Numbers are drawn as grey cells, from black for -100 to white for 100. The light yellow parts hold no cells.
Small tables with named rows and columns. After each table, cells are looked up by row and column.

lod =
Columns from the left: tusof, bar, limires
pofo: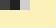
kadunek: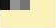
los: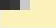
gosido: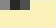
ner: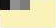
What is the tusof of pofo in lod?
-49
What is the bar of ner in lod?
13
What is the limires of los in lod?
58
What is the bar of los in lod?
-55
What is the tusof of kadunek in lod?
-83
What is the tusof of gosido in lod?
5
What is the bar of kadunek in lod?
16
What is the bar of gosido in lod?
-69
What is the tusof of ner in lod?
-84
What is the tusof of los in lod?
-63
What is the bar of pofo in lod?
-74
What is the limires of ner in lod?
-3
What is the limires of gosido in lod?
-38

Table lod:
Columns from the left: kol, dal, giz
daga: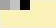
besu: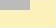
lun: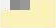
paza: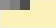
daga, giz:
-97
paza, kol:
11
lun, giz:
19
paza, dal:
-1
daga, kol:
28
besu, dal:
47
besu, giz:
47
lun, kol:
90
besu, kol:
47

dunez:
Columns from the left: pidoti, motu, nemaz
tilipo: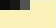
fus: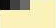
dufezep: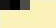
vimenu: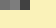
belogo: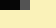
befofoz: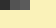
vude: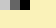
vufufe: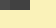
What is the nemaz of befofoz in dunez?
-29
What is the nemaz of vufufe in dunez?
-49
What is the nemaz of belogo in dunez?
-35
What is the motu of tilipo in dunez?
-82
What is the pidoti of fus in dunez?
-90
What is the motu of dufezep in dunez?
-99
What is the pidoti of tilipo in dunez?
-91
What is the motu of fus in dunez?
-50
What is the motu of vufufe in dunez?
-49
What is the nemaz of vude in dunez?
-100
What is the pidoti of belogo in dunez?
-96
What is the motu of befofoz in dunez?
-35
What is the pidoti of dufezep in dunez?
-86
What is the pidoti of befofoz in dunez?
-64
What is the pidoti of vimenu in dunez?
-11
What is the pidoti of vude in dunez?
57
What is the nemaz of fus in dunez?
-18
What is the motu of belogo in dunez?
-95
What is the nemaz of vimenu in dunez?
-49
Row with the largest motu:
vimenu

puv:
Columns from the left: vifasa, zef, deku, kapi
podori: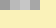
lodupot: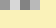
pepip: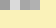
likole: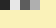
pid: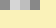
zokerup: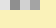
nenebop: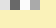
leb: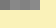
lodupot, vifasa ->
20
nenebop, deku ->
97
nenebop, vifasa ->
77
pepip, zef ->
71
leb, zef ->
7
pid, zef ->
68
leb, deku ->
2
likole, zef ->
81
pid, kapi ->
7
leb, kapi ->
8
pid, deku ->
49
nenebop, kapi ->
33
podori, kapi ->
31
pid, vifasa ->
11
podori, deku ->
55
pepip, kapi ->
39
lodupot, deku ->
3
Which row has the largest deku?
nenebop

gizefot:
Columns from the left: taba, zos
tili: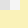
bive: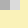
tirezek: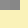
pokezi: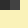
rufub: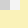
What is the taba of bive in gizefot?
38
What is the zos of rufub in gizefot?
91
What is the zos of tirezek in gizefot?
6
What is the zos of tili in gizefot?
92
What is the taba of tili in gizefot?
77
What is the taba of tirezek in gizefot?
10
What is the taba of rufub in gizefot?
64
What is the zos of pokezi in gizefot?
-48
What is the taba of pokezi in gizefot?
-65
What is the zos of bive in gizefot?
72

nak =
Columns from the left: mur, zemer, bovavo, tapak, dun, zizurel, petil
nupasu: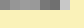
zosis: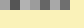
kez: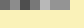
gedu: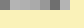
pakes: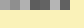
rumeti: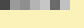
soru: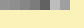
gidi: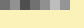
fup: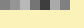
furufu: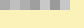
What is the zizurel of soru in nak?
48
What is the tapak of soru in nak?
-3
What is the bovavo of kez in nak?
-39
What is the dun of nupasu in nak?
-6
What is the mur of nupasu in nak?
7
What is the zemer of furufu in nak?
50
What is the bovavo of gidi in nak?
-38
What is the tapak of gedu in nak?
33
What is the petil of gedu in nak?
41
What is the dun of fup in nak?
-51
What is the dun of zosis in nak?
-20
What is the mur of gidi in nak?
-11
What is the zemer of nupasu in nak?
18

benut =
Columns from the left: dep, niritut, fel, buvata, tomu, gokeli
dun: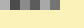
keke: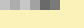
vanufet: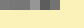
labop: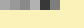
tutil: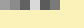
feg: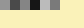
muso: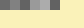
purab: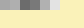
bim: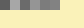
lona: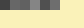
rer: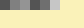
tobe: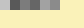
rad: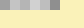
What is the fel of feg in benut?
4
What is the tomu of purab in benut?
39
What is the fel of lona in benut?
-24
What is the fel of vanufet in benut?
-7
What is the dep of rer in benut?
-34
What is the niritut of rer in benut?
0
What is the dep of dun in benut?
39
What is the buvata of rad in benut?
64
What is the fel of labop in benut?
8
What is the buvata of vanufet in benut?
18
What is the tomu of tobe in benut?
27
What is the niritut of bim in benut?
31
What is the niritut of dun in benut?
-40
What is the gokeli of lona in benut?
-14
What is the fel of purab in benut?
-15
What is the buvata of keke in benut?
27
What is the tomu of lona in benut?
-37
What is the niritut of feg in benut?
-42
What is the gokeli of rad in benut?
12
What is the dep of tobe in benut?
53

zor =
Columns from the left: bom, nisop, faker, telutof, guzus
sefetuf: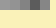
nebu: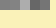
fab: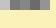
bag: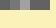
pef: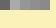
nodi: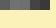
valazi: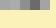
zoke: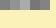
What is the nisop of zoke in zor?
15
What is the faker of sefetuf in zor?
3
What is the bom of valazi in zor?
30
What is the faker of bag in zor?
26
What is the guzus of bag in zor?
-23
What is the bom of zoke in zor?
1
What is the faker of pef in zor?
18
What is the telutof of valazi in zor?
-16

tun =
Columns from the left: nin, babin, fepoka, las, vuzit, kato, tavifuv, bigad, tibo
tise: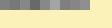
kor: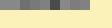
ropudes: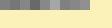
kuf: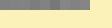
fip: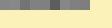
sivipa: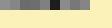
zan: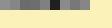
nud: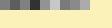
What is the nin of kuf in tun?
1
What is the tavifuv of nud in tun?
-4
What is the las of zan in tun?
-14
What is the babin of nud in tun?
-26
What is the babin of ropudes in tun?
-7
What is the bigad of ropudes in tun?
6

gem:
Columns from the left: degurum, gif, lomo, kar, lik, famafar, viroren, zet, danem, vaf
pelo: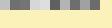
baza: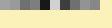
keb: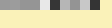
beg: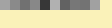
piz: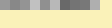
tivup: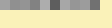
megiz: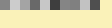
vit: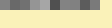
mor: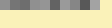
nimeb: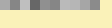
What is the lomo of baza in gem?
-12
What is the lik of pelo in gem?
74
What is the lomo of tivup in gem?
16
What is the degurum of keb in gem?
21
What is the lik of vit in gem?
30
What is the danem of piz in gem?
-6
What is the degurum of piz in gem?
20
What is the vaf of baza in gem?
6
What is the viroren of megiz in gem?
4
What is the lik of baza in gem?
-81
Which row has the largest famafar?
baza

